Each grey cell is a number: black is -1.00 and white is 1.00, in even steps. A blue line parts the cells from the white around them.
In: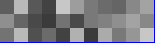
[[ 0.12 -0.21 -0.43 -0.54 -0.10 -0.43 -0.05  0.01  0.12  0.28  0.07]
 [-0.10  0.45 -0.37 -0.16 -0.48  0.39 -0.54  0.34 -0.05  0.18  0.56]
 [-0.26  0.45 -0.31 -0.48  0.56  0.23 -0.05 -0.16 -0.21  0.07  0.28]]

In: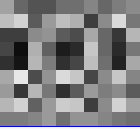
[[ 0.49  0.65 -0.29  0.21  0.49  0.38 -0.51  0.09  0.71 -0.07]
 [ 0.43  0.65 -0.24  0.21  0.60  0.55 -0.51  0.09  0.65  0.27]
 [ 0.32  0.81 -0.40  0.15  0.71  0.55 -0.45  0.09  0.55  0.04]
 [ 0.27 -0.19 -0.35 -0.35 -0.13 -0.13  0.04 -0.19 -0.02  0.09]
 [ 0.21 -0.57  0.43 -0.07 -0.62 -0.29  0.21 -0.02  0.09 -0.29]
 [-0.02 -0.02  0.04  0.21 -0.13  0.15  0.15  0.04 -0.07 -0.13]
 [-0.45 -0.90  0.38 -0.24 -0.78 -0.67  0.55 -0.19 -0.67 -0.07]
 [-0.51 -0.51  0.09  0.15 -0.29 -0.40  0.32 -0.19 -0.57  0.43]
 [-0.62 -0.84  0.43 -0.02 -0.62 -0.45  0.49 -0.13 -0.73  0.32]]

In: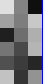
[[ 0.75  0.03 -0.88]
 [ 0.52 -0.59  0.15]
 [ 0.26 -0.02  0.57]
 [-0.08 -0.43  0.42]
 [-0.37 -0.53 -0.70]
 [-0.76 -0.14  0.37]]

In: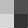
[[ 0.69 -0.59]
 [ 0.48 -0.37]]

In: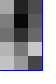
[[ 0.52  0.19 -0.46]
 [ 0.41 -0.06  0.57]
 [ 0.31 -0.73 -0.40]
 [-0.01 -0.94 -0.29]
 [-0.12 -0.62 -0.18]]

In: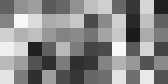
[[ 0.88  0.72 -0.74 -0.24  0.45 -0.03 -0.47 -0.41  0.94 -0.29  0.67 -0.47]
 [ 0.78 -0.03 -0.63  0.24 -0.41 -0.58 -0.19 -0.13  0.78 -0.13  0.83 -0.35]
 [ 0.62  0.40  0.50  0.19  0.03  0.08 -0.08  0.29  0.56 -0.79  0.34 -0.03]
 [ 0.45  0.24 -0.35 -0.63 -0.03 -0.63 -0.58  0.03  0.40  0.19 -0.35  0.08]
 [ 0.03  0.94  0.72  0.34  0.40  0.56 -0.41  0.08  0.62 -0.69  0.50 -0.24]
 [-0.24  0.14  0.24 -0.29 -0.19  0.14  0.50  0.62 -0.19 -0.58  0.67 -0.74]]
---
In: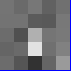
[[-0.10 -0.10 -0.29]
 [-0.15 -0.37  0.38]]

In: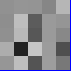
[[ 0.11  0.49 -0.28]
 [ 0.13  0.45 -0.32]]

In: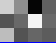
[[-0.34 -0.18  0.92]
 [ 0.48 -0.35 -0.20]]

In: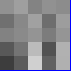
[[-0.12  0.07  0.26]
 [ 0.02  0.08  0.16]]

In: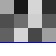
[[-0.39 -0.14  0.62]
 [-0.24  0.67 -0.44]]

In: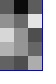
[[ 0.14 -0.17  0.79]
 [ 0.69  0.16 -0.39]]

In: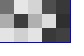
[[ 0.36 -0.52  0.38]
 [ 0.79  0.63  0.79]]

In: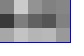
[[-0.55 -0.01 -0.24]
 [ 0.31  0.53  0.42]]
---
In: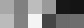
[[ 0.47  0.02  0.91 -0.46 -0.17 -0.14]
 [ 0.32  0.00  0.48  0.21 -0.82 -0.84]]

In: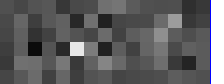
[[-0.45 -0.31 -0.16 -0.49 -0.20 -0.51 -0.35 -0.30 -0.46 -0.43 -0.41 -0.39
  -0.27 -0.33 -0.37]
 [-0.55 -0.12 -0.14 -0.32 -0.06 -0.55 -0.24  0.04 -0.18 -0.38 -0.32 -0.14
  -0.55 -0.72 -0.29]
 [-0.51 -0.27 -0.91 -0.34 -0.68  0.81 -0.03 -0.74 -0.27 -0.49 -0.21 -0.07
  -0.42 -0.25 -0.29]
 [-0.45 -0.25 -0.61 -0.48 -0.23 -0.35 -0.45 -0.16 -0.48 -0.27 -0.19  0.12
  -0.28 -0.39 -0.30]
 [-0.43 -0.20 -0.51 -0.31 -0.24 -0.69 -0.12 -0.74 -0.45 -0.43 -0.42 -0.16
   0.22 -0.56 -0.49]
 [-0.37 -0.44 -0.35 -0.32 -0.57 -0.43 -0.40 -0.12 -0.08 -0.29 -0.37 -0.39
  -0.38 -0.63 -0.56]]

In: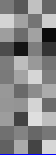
[[-0.24  0.33 -0.47  0.67]
 [-0.12  0.03 -0.19 -0.07]
 [ 0.23 -0.48  0.75  0.49]
 [ 0.18  0.16  0.66 -0.17]
 [ 0.19 -0.17  0.10  0.34]
 [-0.04  0.29  0.68 -0.01]
 [-0.03  0.48  0.20 -0.09]
 [-0.40 -0.84 -0.01 -0.60]
 [ 0.24 -0.15  0.27 -0.91]
 [ 0.66  0.27 -0.09  0.61]
 [-0.05 -0.31  0.51 -0.21]]

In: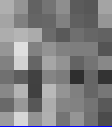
[[ 0.22  0.69  0.15  0.38 -0.09  0.17 -0.12 -0.41]
 [-0.18  0.19 -0.32  0.36  0.04  0.02 -0.09 -0.30]
 [ 0.07  0.41 -0.50  0.45  0.16  0.00 -0.20 -0.07]
 [-0.12 -0.26 -0.49  0.04 -0.03 -0.64 -0.21 -0.60]
 [ 0.01  0.65 -0.21  0.30  0.15 -0.22 -0.09  0.07]
 [ 0.18  0.75  0.01  0.15  0.01 -0.01 -0.01 -0.34]
 [ 0.36  0.42  0.34 -0.16 -0.30 -0.13 -0.20 -0.23]
 [ 0.29  0.00 -0.21 -0.19  0.01 -0.25 -0.29  0.18]
 [ 0.37  0.16 -0.23 -0.09  0.11 -0.29 -0.32  0.29]]

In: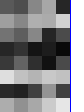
[[ 0.36  0.14  0.32  0.59  0.80]
 [-0.68 -0.73 -0.50  0.16 -0.50]
 [ 0.74  0.51  0.41  0.57  0.51]
 [-0.55 -0.22 -0.63 -0.87 -0.42]
 [-0.70 -0.60 -0.84 -0.77 -0.93]
 [-0.10 -0.26  0.06 -0.71 -0.41]
 [ 0.25  0.06  0.37  0.34  0.64]
 [-0.30 -0.39  0.06  0.31 -0.70]]

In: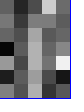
[[ 0.00 -0.36  0.38 -0.59 -0.31]
 [-0.77 -0.28  0.23 -0.42 -0.83]
 [ 0.20 -0.44  0.40 -0.10  0.89]
 [-0.95 -0.28  0.40 -0.21  0.06]
 [-0.21 -0.38  0.30 -0.30 -0.20]
 [-0.07 -0.55 -0.02 -0.03 -0.28]
 [-0.24 -0.71 -0.40  0.61 -0.16]]
